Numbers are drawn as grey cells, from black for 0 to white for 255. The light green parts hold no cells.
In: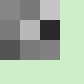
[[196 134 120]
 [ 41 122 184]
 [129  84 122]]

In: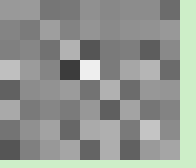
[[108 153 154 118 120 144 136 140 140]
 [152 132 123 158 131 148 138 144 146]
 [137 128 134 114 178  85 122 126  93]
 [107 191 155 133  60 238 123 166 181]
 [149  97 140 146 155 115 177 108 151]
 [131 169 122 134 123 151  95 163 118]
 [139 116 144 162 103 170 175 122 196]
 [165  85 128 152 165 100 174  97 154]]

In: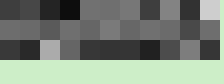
[[206  62  71  36  13 113 111 119  62 131  50]
 [110 109 106  90 111 102 122 103 112 107  73]
 [ 54  57  41 171 101  55  52  53  33  76 125]]

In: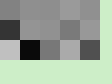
[[144 130 143 142 154]
 [152  52 148 145 122]
 [ 80 192  10 120 170]]

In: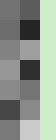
[[ 92 115]
 [ 37 108]
 [159 130]
 [ 47 150]
 [117 138]
 [137  71]
 [202 121]]

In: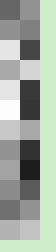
[[146 102]
 [128 145]
 [ 70 228]
 [213 169]
 [ 57 228]
 [ 54 253]
 [168 199]
 [ 50 146]
 [ 29 163]
 [ 90 140]
 [146 112]
 [194 179]]

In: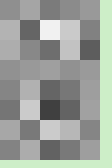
[[153 143 165 123 139]
 [129 179 101 241 202]
 [ 93 173 136 110 194]
 [154 145 153 159 145]
 [158 133 177 101 119]
 [161 117 203  64  99]
 [133 167 121 203 183]
 [158 131 172  98 121]]

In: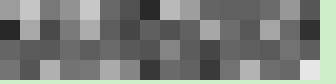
[[ 86 156 197 120 146 199 104  81  41 185 158 100  96  96 107 151]
 [ 49  39 168  74 122 172  93  70  95  82  97 167 109  87 165 105]
 [ 94 101  91  89 107  93 106  89  83 132  92  70 101  95  90 114]
 [230 116  85 176 115 119 170 133  56 106  98  58 114 179 110 104]]

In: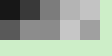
[[195  23  57 124 180]
 [160  89 140 139 198]]
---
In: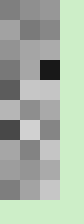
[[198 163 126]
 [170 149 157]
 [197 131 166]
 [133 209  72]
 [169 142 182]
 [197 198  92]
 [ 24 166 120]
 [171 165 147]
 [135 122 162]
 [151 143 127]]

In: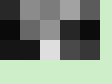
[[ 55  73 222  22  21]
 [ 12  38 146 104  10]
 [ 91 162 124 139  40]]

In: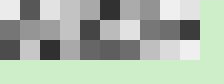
[[239 218 191 109  94 102 169  48 199  76]
 [ 60 110 119 225 187  69 195 158 149 118]
 [227 239 147 171  49 169 195 226  87 235]]

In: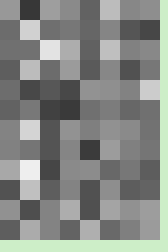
[[155 127 105 175  99 131 171  94]
 [157 145 164  80 173 131  78 145]
 [ 99  93 142  81 131  94 192  82]
 [ 93 119 104 140 138  70 238 168]
 [117 128 156  59 133  84 117 129]
 [114 138 145 127 146  84 212 131]
 [112 103 124 112  58  65 120  98]
 [204 130 143 146  72  87  72 109]
 [119  81 135  90 155 108 188  94]
 [136 129 191  97 173 227 113 112]
 [ 71  85 133 102 119 111 209 108]
 [142 135 188  98 138 158  55 152]]

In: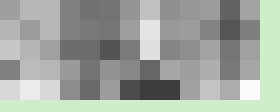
[[251 172 195 160  61  61  76 156 106 140 216 235 215]
 [166 121 174 157 166 102 135 146 116 154 182 187 127]
 [160 118 163 142 133 224 124  84 108 109 160 181 199]
 [126  85 131 156 152 229 158 117 120 127 182 155 180]
 [162  99 156 150 143 193 149 115 113 128 183 183 159]]

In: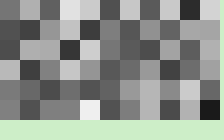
[[ 26 178  75 181 125  82 239 128 127  81 128]
 [103 203 138 182 153  98  83 110  76 104 122]
 [161 109  66 153 107  88 149 198 129  63 185]
 [177  93 163  77  90 118 206  54 172 175  77]
 [165 167  99 145  86 126  61 194 150  66  81]
 [211  44 201  90 199  80 203 225  96 176 117]]

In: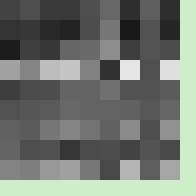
[[165  93 180  72 119 160 152 126 131]
 [ 73  83  67  77  75  54  80  78  99]
 [144  78 138  97 114 133 118  92  96]
 [101  87  97  99  99 104  90  86  81]
 [ 92  83  82 112  99 100  77  75  62]
 [223  80 229  49 129 197 189 132 161]
 [ 76  84  62 142 106 101  55  63  28]
 [ 38  82  24 118  77  35  41  55  51]
 [ 46  94  46 103  78  57  58  78  66]]

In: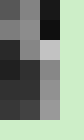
[[153  66  55]
 [145  50  49]
 [135  48  32]
 [194 134  41]
 [ 15 140 125]
 [ 24 131  87]]
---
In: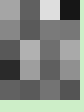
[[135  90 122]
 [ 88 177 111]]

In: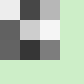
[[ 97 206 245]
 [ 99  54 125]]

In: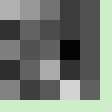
[[ 49  98  76]
 [127  82  97]]

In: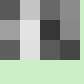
[[159 227  54]
 [ 95 224  90]]

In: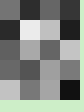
[[ 42 235 192]
 [ 96 169 101]]

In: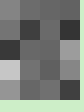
[[116  63 106]
 [ 57 104 102]]

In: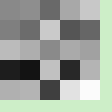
[[127 108 202]
 [187 174 138]]

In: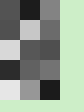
[[ 80 199 107]
 [216  87  79]]
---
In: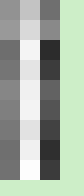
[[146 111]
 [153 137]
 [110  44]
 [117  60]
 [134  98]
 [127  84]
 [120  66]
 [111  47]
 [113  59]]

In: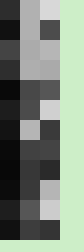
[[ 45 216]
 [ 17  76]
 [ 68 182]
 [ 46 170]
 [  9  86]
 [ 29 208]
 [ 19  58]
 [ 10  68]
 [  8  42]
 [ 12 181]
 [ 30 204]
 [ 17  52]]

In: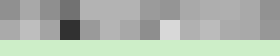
[[144 143 179 179 149 174 169]
 [170 164 154 168 216 187 169]]

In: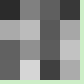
[[ 43  95]
 [170  89]
 [ 97  92]
 [ 98  64]]

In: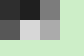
[[ 46 124]
 [ 87 171]]

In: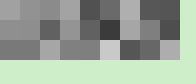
[[161 139  81 175  85]
 [143  97  97 166  78]
 [121 166 127  86 173]]
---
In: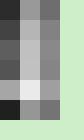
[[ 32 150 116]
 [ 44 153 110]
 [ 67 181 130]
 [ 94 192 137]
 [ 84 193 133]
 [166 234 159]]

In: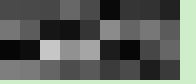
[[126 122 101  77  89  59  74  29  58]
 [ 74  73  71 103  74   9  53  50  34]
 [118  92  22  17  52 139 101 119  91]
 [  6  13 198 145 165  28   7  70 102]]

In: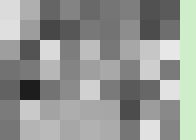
[[118 180 186 167 177 171 118 225 132]
 [219 175 101 131 105 117 126  81  90]
 [223 157  71  87 120 115 141  76 110]
 [158  83 218 125 189 120 167 198 231]
 [114 121 183 132 159 168 128 206 122]
 [ 98  29 115 139 208 122  90 103 226]
 [123 201 163 173 168 166  76 156 137]]

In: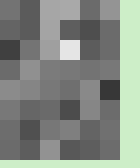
[[107  93 146  88  94 108]
 [115  91 166 169 107 148]
 [100  91 164  94  78 107]
 [ 64 116 159 229  92 107]
 [107 144 123 120 115 120]
 [139 133 120 111 137  55]
 [120 102 106  76 134 108]
 [109  80 119 127 100 112]]

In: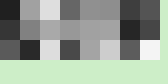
[[ 90  41 221  73 164 205  92 244]
 [ 32 161 222 102 144 142  62  84]
 [ 54 129 169 152 161 163  38  70]]

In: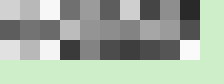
[[225 184 244  58 131  76  62  75  85 250]
 [209 184 247 112 155  93 207  69 142  41]
 [ 93 115 106 188 148 141 131 166 155  79]]

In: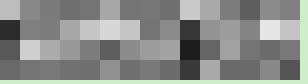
[[104 115 120 113 112 144 112 121 107  57 169 106 106 136  85]
 [188 136 123 112 117 167 117 118 112 201 169 124  95 139 128]
 [ 44 128 124 167 198 215 197 116 139  54 147 157 132 230 196]
 [ 88 207 172 153 125  94 140 156 163  29 100 161 116 108 120]]
